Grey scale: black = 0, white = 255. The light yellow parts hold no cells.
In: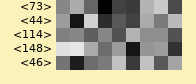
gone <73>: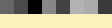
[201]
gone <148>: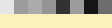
[224]
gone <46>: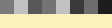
[164]
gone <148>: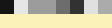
[149]
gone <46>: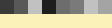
[116]
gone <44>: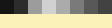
[186]

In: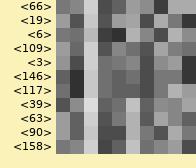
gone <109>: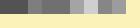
[104]
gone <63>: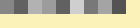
[90]
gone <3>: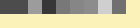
[148]
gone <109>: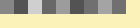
[126]
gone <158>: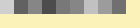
[70]

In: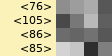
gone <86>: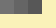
[108]
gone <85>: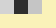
[127]

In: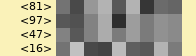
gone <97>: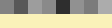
[81]
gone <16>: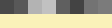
[187]

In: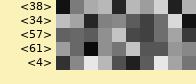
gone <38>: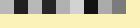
[157]
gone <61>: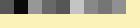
[157]
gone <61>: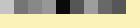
[144]
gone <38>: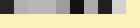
[123]
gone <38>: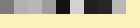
[171]
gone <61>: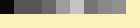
[151]
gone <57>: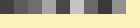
[98]

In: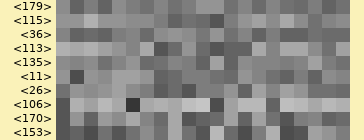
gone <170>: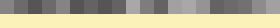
[154]
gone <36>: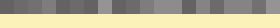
[119]
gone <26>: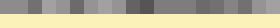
[92]

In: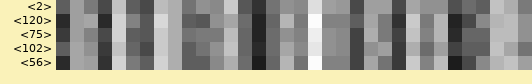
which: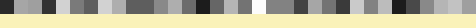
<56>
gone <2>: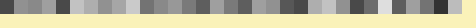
[80]
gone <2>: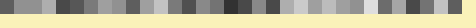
[152]

